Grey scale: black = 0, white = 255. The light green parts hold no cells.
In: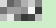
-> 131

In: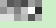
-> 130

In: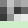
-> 172

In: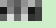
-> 107

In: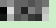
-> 114

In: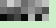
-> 191

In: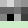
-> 145

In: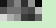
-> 7

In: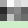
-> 226

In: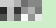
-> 135
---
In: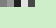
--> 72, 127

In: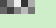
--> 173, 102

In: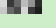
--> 44, 199

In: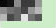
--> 151, 183

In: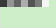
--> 245, 56

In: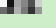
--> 206, 107

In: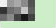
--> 83, 109

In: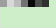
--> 49, 158

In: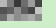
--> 69, 109

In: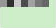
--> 103, 149
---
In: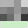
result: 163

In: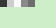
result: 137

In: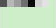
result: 211

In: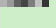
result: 194

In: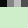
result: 190

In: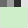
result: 46

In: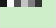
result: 126

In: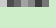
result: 62

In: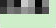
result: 36

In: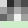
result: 240
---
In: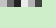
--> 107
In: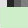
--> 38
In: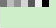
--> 188
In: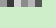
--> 58
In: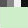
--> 139
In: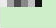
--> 163
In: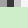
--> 56
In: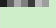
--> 100
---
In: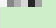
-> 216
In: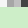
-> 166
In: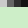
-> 101
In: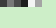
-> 29
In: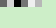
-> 116
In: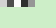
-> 252
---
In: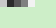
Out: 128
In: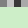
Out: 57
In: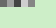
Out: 206
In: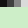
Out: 134
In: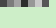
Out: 201
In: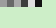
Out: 223
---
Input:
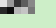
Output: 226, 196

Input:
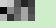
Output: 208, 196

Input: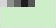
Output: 213, 142

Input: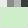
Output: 235, 181

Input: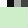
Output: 250, 168

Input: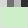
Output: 215, 185

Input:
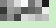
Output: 249, 235

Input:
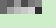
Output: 212, 200

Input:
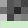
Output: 204, 163
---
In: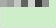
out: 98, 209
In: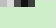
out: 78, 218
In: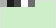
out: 69, 255
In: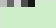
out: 215, 215
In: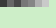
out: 119, 201
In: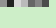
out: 186, 216
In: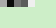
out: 116, 239
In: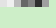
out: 103, 240
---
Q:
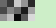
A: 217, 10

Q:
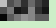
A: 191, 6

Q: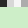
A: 245, 40

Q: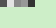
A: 227, 51

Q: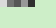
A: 218, 47

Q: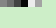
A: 236, 6

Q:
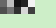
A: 243, 20
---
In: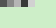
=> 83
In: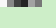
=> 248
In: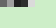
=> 102
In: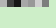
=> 180
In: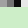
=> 161
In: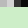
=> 186
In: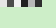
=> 229
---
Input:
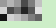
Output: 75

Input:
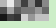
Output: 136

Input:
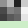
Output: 188

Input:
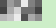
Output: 235

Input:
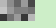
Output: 100

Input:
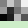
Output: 198

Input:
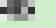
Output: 80

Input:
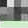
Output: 222

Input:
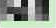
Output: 222

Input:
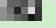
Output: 82
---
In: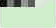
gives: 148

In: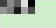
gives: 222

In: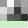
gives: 165

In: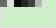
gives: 37

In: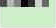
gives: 6

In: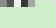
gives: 56

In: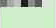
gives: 31

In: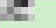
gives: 44

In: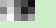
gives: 71
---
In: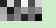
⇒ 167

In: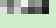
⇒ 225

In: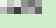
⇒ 185

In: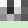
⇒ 157

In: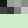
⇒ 67

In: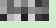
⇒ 168

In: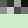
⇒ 147

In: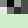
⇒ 232
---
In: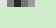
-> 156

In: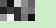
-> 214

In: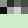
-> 169

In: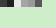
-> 165

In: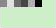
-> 175

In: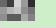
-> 197

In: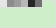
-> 183
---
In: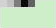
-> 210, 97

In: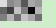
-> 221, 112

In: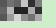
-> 87, 171

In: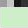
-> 157, 51

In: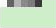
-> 249, 58

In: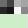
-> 108, 136

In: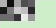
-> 178, 151
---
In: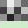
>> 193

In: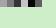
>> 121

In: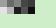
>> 226

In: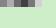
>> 173

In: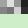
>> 34

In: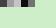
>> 66

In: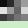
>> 213

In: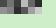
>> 130

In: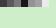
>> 121
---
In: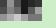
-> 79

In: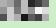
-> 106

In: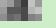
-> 102

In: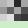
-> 39

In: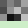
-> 103

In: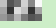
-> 109

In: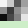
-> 87

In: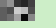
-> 53

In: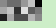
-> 108
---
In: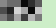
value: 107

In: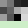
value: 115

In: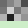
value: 133

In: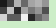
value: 66

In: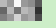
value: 153

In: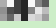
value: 247

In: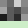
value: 103
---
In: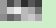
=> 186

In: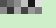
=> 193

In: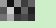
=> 18

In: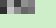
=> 62

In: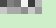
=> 242

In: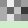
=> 99
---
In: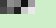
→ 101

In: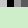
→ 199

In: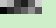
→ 71

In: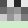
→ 204

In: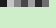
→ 72

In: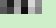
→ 173

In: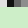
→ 224

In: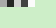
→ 37
